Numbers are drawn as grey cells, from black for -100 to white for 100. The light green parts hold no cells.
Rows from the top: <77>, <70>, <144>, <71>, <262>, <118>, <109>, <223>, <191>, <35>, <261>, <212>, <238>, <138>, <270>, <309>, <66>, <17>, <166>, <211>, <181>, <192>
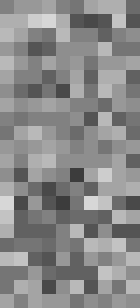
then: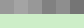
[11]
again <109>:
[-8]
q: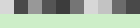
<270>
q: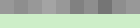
<261>

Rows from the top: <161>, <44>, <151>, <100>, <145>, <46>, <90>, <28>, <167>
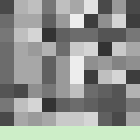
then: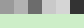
[58]
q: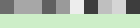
<46>
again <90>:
[-34]
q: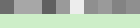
<145>
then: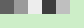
[67]
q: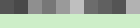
<90>

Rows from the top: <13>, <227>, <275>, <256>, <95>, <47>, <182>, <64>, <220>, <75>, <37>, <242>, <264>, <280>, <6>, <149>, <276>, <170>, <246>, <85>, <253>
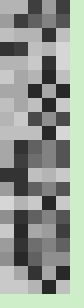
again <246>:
[12]
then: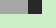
[31]
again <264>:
[-60]

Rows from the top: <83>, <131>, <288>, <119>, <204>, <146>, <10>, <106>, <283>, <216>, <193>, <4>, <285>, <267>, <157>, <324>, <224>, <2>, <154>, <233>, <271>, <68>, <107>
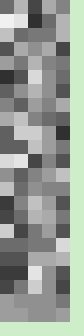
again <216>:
[61]
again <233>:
[-54]
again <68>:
[13]
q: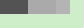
<154>
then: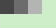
[33]
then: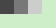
[13]
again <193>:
[-25]

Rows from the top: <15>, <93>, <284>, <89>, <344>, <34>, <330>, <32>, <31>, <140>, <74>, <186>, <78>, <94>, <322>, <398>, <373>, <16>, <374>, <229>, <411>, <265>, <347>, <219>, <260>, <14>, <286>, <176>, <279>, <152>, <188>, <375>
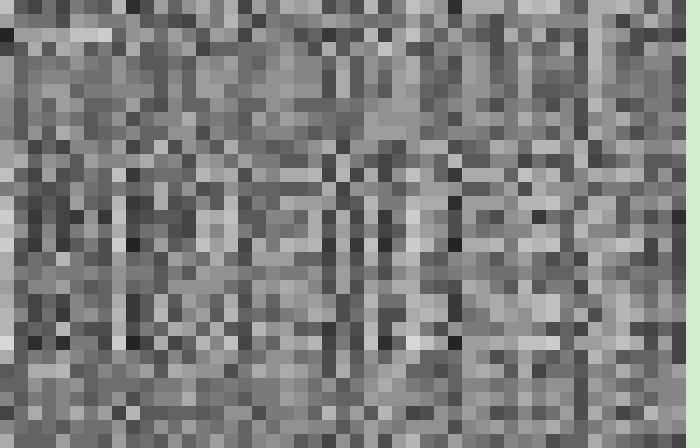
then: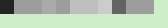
[33]
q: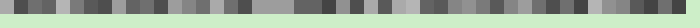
<374>
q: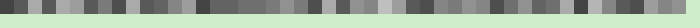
<89>
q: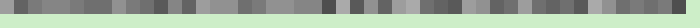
<34>

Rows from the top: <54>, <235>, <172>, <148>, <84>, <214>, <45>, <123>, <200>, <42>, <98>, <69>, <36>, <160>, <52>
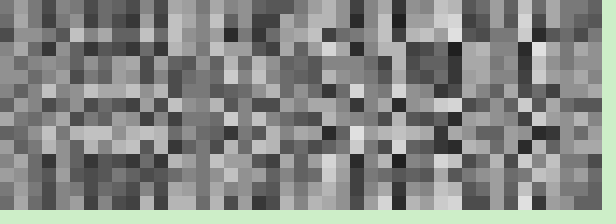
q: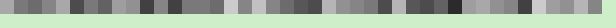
<200>
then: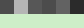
[24]
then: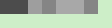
[-57]

